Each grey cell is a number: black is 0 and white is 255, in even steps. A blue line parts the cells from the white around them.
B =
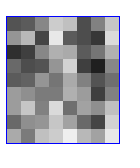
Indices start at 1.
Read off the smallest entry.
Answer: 31
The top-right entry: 198
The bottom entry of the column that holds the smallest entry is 162
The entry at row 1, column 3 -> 135
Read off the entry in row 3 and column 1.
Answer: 47
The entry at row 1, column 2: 91
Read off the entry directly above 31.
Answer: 117
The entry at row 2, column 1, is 149
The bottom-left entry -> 170
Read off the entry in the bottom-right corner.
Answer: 232
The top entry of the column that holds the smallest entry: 129
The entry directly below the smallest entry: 83
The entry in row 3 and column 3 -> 135
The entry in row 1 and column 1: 83
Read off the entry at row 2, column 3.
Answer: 69
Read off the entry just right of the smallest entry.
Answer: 135

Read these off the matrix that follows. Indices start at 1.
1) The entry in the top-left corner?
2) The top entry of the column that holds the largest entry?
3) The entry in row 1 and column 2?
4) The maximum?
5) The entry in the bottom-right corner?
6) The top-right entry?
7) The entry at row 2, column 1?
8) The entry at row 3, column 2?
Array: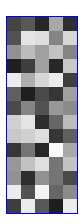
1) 68
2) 168
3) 88
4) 250
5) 236
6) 46
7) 82
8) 188

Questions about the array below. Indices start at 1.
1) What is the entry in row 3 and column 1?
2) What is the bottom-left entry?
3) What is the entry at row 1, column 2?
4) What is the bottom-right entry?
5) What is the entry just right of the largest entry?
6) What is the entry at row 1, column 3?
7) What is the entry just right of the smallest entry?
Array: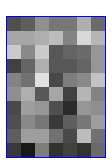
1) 202
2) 57
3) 94
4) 106
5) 73
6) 143
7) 125

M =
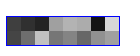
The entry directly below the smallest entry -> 145
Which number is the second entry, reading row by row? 48
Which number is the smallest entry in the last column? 160
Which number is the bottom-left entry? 69
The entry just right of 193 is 118

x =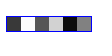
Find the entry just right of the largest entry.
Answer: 86
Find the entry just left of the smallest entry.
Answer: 210

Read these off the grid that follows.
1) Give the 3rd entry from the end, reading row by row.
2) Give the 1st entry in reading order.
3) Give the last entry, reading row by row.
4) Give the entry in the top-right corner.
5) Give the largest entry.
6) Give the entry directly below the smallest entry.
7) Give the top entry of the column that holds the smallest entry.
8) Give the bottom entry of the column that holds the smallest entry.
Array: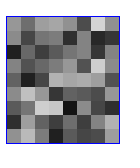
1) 70
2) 151
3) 158
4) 145
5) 212
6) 110
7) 145
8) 90

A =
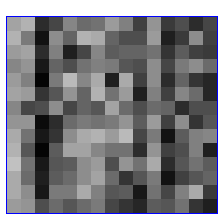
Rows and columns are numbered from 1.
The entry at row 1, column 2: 178
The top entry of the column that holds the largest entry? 163
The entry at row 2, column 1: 178
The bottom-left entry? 155
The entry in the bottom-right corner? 31
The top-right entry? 70
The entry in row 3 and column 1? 155
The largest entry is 193
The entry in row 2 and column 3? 18
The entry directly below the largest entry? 170
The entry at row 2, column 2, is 122
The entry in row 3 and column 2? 163
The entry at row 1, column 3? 44

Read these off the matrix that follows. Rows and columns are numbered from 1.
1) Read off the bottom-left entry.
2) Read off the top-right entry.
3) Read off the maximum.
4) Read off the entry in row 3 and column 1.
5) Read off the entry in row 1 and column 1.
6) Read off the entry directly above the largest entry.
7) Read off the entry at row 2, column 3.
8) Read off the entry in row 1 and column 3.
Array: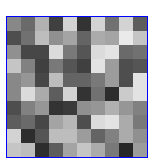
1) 197
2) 93
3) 234
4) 144
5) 136
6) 211
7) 189
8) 177

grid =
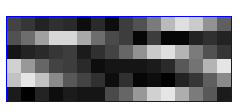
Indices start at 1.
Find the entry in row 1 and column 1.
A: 67
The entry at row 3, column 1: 21
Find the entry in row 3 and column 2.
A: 35
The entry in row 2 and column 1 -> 81
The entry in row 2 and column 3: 160
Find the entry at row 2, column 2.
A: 109
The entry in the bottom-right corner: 27
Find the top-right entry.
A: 95
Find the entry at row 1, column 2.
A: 54
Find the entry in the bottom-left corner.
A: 27
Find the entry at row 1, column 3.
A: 35

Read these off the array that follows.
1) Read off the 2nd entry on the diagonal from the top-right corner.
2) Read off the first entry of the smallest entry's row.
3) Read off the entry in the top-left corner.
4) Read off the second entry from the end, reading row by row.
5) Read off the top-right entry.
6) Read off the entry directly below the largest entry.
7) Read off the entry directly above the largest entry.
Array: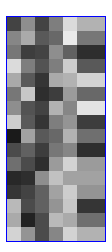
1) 119
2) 26
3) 67
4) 178
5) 178
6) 97
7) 219

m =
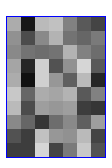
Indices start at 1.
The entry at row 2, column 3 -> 137
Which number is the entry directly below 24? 76
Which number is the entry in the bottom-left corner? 61
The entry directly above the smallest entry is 38
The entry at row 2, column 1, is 145
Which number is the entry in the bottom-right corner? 82
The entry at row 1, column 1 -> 172
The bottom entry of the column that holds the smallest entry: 61
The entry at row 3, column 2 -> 115
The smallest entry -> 17
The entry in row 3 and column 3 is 109
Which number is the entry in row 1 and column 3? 186
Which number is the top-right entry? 68
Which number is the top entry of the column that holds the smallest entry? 24
